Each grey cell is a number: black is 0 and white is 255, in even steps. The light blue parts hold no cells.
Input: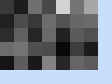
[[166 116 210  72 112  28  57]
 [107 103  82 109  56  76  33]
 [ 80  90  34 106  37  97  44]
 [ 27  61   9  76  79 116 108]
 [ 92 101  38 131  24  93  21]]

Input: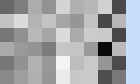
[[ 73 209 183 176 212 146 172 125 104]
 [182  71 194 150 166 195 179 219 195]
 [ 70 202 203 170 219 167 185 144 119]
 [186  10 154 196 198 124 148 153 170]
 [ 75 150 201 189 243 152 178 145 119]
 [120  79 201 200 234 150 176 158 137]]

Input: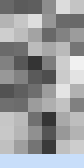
[[196 220 141  94  91 104]
 [105 106 150 222 198 180]
 [156 130 104 163 189 206]
 [117 186 168 188 110 106]
 [241 205 125  52  87 129]
 [227 203  78  90 130 152]
 [177 228 157 110  95  82]
 [128 194 175 156 108 111]
 [190 169  52 112 186 198]
 [179 152  84 144 182 200]
 [205 191  57 116 159 192]]

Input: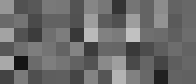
[[104  99 140 100 117  52 119 134  83 119 121  88  81 151]
 [105  90 147 100 158  80  92 158  81  98  98  74 116 106]
 [109  95 108 111 193 123 129 186  56 125 111  60  82 163]
 [ 99 109  94  76  57 102 103  60 132  99 116 126 111  87]
 [103  94  69 101  73 159 138  83  98 117 126 107  20 169]
 [ 97  99  33 104 129 179  85 131  69  95  94  79 122  67]]

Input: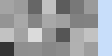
[[154 120  92 193 102 155 164]
 [130 129 160 168 133 168 148]
 [194 176  85 148 219 163 194]
 [158 177 140 136 144 143  52]]

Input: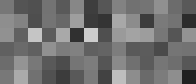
[[ 89 108 144 116 113 130  86  62 135  89 115  80  84 119]
 [ 44 115 122  60 140 168  52  59 158 104 116  78 131 142]
 [147  85 119 157 163 154  79 205  48 169  92 197  97 145]
 [115 117  74  92  89 125 100  96 129 124 145  96 106  96]
 [ 87 110 118  91 112 138  85 125 117  76  89 120 148 108]
 [ 32 142 124 106 141 190  66 122  89  60  81 113 170 120]]

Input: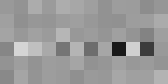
[[150 141 156 157 146 159 167 173 155 172 147 153]
 [171 158 157 145 146 152 159 156 149 151 144 160]
 [159 131 148 160 149 156 152 182 155 161 152 164]
 [153  60 208  25 166 109 180 117 169 192 213 134]
 [148 155 152 161 150 146 165 155 157 147 158 147]
 [179 160 160 167 152 154 144 154 157 148 165 137]]

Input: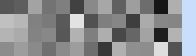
[[175  22 109 158  96 167 137  65 127 115 163  94  86]
 [133 135 171  62 134 127  81 226  89 122 129 183 192]
 [179  30 163 102  72 174 127 178  87 136 131 171 180]
 [ 83 222 141 143 176  55 110 157 139 112 138 157 140]]

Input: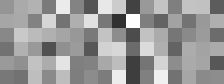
[[ 92 193 195 127 196 153  66 204 232  84 131 235 122 178 170 149]
 [175 153 115 162  99 126 253  48 119 225 175 115 214 130 169 166]
 [108 155 138 118 171 194  76 141 195 121 152 165 176 187 201 136]
 [171 163 172  99 175 219 107 215 210  87 155 144  81 153 177 114]
 [ 87 165 170 141 212 117  62 189 168 130 127 228 172 194 144 154]
 [141 138 166 114 240 128  62 236 124 140 126 189 138 190 114 120]]
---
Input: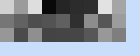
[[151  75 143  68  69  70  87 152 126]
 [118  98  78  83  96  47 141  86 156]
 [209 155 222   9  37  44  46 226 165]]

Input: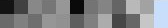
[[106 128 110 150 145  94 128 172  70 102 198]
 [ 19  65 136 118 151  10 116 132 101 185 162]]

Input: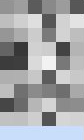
[[193 192 206  84 213 210]
 [ 70 106 182 212 138 141]
 [190 112 139 126 110 169]
 [175 176 199  92 213 200]
 [ 60  62 218 242 120 190]
 [100  55 209 205  67 180]
 [150 172 204 122 211 190]
 [190 207 223  86 210 227]
 [147 158  91 137 156  87]]

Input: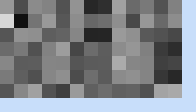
[[ 85 135 161  82  63 154  96 109  96  99  80 163 169]
 [122  95  80 134 143  76 110  91 139 144 132  55  40]
 [135  92  93 133 132  85  91  92 171 134 131  64  69]
 [107 121  81 130 157  70 108  93 140 150 128  59  45]
 [ 85 146 143  94  99 134  36  37 154 144  89  82  72]
 [215  16 116 153  87 141 103 110 142  72 151 105 141]
 [152  77 139 131  82 147  39  47 161 106 121  82 129]]

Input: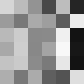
[[174 120 171  95  83 222]
 [195 202 139 122 231  19]
 [168 206 136 164 248  23]
 [185 204 137 138 240  19]
 [155 120 170 158  92 236]
 [214 187 147  73 189  37]]

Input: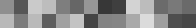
[[185 124 186  94 161 195  68 131 133 169 219 159  78  71]
 [143  86 202 189 126 102 150  55  63 211 188 107 121 106]]
